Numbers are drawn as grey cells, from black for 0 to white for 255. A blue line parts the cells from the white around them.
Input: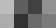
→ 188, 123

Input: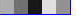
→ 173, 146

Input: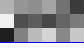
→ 178, 199

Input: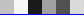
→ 193, 218

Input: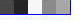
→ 71, 166

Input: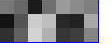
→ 120, 133

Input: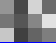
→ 149, 126

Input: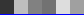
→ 52, 160
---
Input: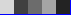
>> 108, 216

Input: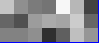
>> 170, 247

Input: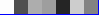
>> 158, 253

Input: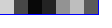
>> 35, 210

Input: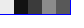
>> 59, 236

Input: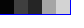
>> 37, 211
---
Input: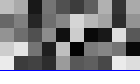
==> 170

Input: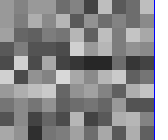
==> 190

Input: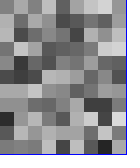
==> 150

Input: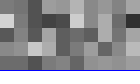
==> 165

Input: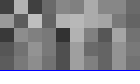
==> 106

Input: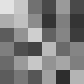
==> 73

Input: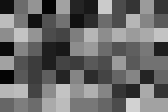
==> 52
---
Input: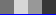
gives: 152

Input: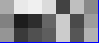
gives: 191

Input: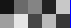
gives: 34

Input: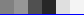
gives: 223

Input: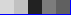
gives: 124

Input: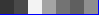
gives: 95

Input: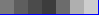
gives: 175

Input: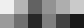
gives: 174

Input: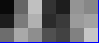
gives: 148

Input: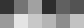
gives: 96
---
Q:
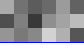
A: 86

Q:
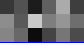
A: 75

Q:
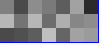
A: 155

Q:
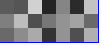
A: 176

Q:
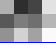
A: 250

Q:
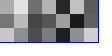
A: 207

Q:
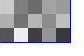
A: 57

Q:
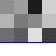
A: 62
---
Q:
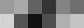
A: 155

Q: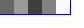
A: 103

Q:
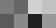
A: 123

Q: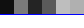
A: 15

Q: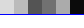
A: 219

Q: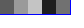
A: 92
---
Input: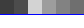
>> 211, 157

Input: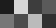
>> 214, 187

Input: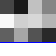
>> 248, 215

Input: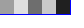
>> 223, 201

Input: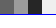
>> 239, 156

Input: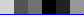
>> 212, 151
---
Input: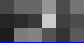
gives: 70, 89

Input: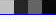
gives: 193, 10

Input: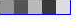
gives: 149, 221

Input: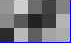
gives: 149, 172

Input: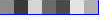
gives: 140, 175

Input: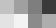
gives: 194, 174
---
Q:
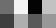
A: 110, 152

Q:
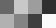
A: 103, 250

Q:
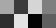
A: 168, 95

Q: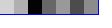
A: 211, 140

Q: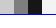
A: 204, 243

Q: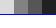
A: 219, 33

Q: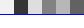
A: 241, 98
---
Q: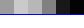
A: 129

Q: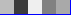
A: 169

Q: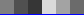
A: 107

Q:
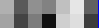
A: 68

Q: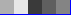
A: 132

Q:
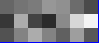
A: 67

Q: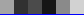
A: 75

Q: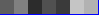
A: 80
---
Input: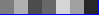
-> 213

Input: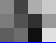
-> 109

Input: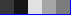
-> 226

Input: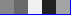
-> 240

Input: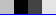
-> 2

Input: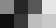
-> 57

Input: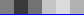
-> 197

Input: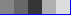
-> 53

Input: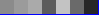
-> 195

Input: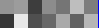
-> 169
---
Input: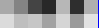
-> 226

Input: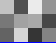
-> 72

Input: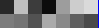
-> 74

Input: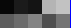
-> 116

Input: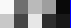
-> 24

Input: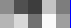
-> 159

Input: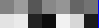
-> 27
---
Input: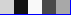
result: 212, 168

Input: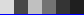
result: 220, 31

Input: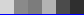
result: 214, 47

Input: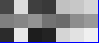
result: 70, 240

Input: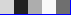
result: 215, 111

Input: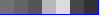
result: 113, 50

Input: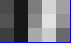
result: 75, 105

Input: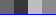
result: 104, 139

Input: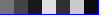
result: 115, 11
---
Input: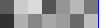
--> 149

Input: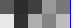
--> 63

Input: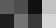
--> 78

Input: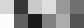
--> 222

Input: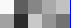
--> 134

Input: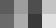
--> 157

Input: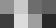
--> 201
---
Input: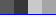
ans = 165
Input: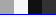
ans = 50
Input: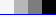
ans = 4
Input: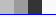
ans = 249
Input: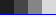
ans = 217
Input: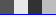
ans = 189
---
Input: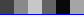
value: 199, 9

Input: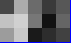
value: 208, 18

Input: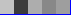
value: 195, 59

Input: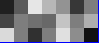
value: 230, 17

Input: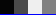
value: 239, 5

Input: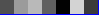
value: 211, 2

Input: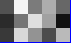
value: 245, 18
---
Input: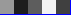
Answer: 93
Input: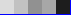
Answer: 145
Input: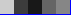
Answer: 24
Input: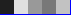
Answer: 153
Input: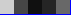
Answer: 16
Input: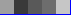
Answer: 89
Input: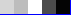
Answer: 255
